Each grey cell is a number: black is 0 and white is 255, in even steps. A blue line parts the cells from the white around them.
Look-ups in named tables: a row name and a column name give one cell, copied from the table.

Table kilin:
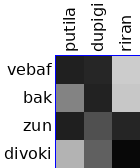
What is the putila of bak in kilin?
131
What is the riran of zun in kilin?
37
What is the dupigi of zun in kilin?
80
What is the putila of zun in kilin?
31
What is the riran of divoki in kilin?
8
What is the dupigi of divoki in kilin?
96
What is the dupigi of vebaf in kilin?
38
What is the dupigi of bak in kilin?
34
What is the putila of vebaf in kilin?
32
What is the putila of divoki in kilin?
179
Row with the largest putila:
divoki

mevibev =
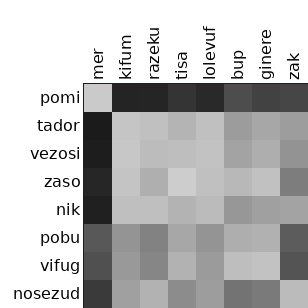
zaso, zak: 125
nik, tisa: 179
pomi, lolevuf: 41
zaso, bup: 184
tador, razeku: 192
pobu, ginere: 177
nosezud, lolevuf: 157
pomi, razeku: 37
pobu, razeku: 130
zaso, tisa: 205
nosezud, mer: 58
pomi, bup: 77
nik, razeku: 191
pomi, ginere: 66
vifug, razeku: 134
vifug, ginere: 194
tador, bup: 156
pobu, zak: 92
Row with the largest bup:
vifug

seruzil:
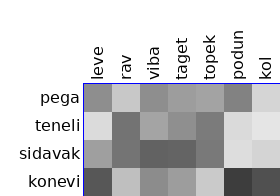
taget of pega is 157
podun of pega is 130
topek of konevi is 202
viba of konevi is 140
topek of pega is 163
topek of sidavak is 121
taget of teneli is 143
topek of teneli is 123
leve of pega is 142

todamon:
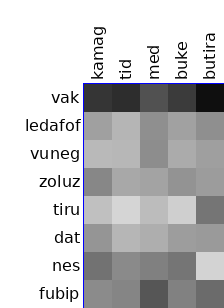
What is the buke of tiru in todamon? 207
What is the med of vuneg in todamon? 141
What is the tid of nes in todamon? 138
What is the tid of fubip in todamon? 133
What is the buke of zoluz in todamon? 147
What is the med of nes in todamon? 128
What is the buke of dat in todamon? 157
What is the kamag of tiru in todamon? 192
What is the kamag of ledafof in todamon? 160
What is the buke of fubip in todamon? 129
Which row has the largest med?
tiru

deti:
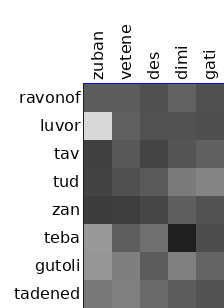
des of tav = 68
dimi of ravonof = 98
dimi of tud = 123
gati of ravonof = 80
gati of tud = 132
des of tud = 90
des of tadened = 106
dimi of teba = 32
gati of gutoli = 100
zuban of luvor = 216
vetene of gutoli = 127
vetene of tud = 80
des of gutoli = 92
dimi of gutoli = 128
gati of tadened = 83
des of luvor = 82
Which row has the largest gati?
tud

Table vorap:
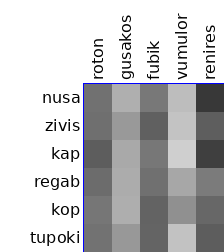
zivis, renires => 94
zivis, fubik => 96
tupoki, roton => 114
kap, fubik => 119
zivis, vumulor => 195
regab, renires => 123
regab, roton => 108
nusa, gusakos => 175
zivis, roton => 111
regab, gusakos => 172
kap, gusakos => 169
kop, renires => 103

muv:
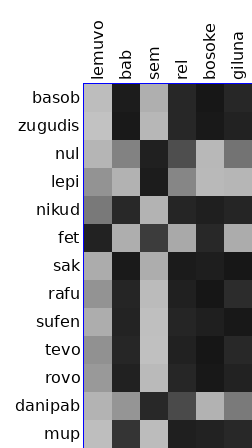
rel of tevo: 33
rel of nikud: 37
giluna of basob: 39
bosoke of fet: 40
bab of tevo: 38
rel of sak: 27
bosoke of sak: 30
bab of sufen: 35
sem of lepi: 28
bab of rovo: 33
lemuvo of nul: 181

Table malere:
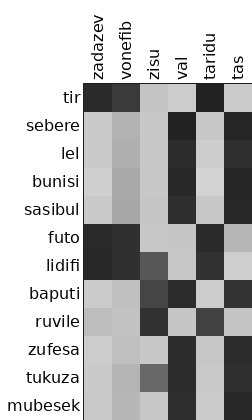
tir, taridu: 34
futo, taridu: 42
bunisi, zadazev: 207
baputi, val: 44
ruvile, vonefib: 194
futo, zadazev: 41
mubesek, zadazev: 201
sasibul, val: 46
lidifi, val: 199
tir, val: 205
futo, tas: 183
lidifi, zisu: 87
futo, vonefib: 48

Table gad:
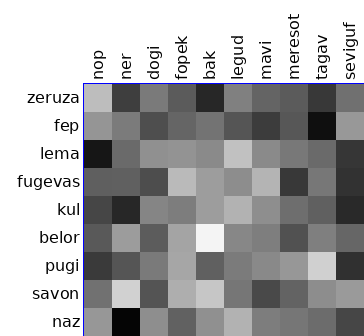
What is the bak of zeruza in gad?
39
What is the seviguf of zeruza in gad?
112
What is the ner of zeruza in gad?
62
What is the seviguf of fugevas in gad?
50
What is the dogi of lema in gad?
144
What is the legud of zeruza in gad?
128
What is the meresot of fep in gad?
87
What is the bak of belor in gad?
244
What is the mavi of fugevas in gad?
180
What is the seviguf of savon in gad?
154

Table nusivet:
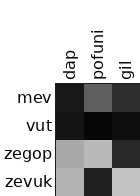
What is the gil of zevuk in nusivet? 193
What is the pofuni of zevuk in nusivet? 33
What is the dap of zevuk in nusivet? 179
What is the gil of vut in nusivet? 13
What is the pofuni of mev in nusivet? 94
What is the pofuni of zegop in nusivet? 185
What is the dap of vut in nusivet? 20
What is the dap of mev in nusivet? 24
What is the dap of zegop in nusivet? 169
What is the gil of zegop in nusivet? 39
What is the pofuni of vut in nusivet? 7
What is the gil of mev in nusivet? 45
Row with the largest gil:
zevuk

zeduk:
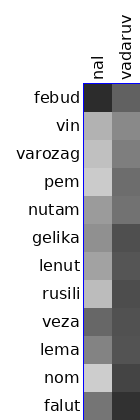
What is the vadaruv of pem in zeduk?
109
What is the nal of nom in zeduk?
205
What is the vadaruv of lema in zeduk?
83
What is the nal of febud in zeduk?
44
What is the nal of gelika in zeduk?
144
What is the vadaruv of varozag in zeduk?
126
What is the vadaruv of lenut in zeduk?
85

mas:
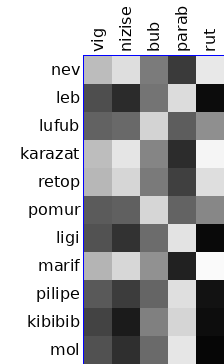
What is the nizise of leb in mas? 43
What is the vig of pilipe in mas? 89
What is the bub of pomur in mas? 214
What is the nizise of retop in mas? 214
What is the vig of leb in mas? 78
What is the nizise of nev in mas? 222
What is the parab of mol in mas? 230
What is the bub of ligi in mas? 108
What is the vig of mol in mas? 81
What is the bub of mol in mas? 106
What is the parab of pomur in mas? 99
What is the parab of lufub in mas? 93
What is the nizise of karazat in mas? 229
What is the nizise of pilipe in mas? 60
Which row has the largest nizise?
karazat

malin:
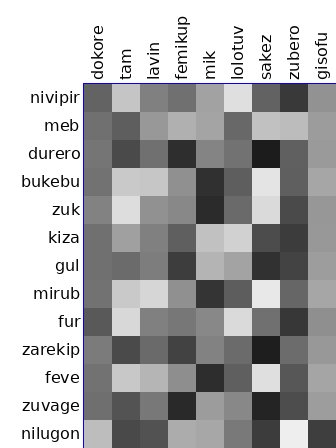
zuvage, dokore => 111
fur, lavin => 128
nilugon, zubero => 238
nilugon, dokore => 189
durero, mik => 132
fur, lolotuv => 218
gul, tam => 107
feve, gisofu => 165
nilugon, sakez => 60
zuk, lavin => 145
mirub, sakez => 232

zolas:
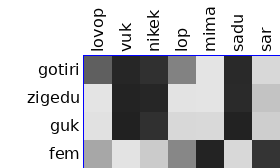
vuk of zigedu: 35
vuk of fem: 227
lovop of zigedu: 228
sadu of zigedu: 42
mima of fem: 35
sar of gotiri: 216
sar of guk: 206
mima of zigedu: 228
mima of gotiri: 228
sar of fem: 52
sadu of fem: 216
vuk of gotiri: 38

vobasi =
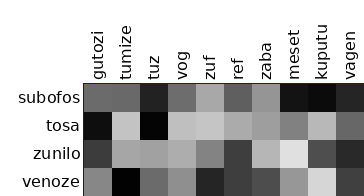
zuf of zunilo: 131
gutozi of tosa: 14
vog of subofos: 109
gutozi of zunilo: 60
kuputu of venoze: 214
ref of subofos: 95
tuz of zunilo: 161
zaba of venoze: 77
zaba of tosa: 158
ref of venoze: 62
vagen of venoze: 64
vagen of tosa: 103
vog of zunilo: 173
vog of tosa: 191
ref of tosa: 171
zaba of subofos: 149
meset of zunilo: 224
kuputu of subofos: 11
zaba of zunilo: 182
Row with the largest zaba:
zunilo

